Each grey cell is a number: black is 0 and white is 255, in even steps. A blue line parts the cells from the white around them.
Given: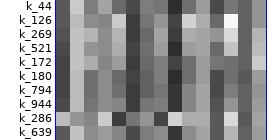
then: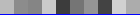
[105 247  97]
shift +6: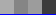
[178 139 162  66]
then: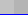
[140 180  60]
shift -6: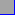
[158]
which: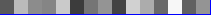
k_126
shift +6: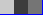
[208  66 123]

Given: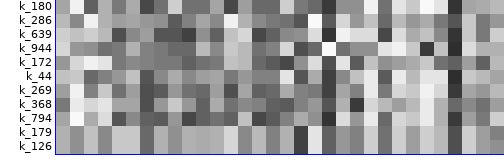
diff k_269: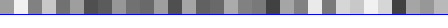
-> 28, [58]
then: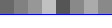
[158 165 121]
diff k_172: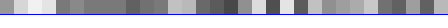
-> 6, [129]
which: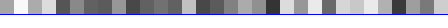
k_794
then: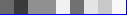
[228  52 165]

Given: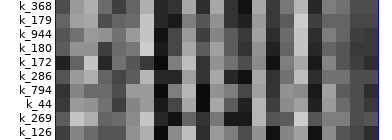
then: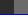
[197  45 125]
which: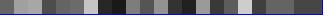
k_179
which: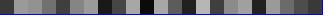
k_44
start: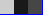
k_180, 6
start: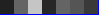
k_180, 15
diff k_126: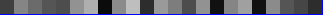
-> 4, [85]

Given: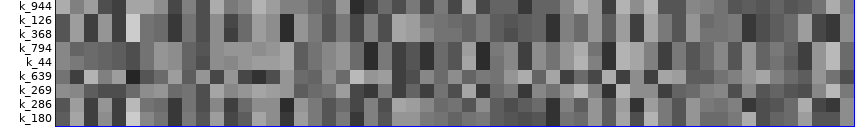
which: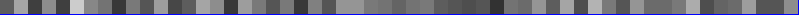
k_180
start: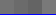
k_126, 27
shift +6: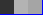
[ 56 185 171]
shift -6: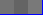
[109  94 115]
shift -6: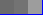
[101 109 151]
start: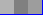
k_639, 2

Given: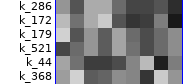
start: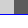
k_368, 1
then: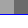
[ 76 107 141]
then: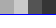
[ 61 125  25]
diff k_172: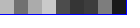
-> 4, [84]
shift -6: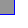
[143]

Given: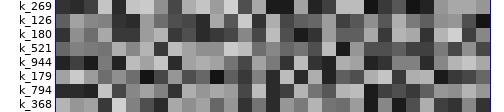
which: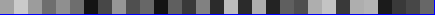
k_179
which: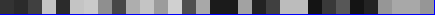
k_269
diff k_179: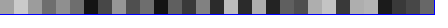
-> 10, [103]

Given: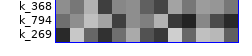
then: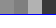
[ 35 135  75]
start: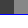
k_368, 3
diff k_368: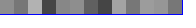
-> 3, [63]
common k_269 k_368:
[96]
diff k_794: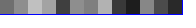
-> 9, [35]
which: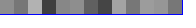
k_368

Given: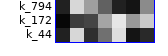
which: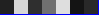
k_44
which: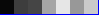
k_172
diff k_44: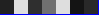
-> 1, [215]

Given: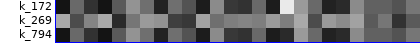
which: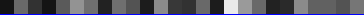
k_172
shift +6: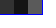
[56 26 96]

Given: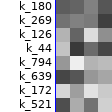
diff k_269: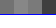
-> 1, [129]
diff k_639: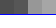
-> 0, [70]
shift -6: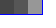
[ 64  80 145]

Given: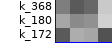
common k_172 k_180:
[166]
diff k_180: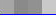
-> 3, [209]
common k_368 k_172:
[90]
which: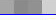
k_180
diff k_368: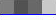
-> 1, [90]

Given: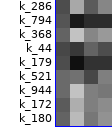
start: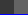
k_44, 1
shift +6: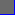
[112]
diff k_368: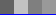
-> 2, [134]
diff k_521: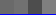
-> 2, [71]
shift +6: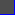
[83]
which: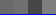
k_521
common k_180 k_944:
[119]

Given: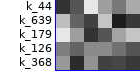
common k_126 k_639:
[99]
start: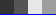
k_44, 0

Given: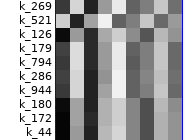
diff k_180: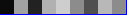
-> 5, [133]
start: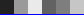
k_269, 2
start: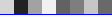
k_944, 1
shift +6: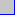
[204]

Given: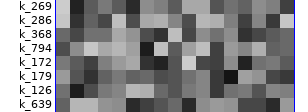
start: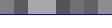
k_269, 7
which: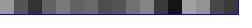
k_179
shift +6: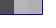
[ 83 188 181]
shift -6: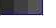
[36 58 78]
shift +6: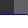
[ 56 104]
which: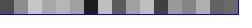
k_794

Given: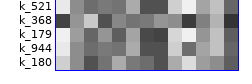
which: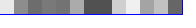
k_521
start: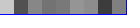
k_368, 2

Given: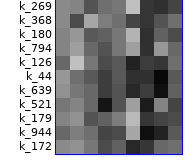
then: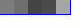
[15 34 89]
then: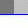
[54 48 68]
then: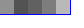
[54 68 75]
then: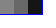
[ 83 159  28]
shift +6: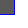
[95]

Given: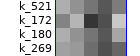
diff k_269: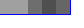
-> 1, [153]
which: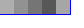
k_180
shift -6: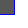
[81]

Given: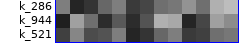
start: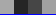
k_944, 8
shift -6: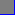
[120]
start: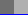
k_286, 10
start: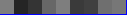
k_521, 4
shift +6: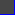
[76]
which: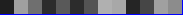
k_944

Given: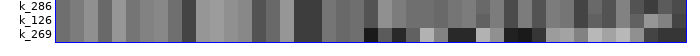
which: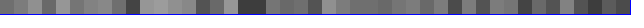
k_286
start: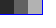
k_269, 24

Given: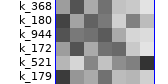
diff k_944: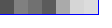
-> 1, [121]
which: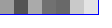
k_172
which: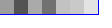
k_368

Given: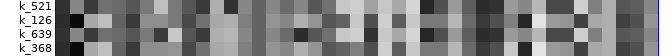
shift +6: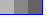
[189 141 105]
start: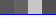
k_126, 19

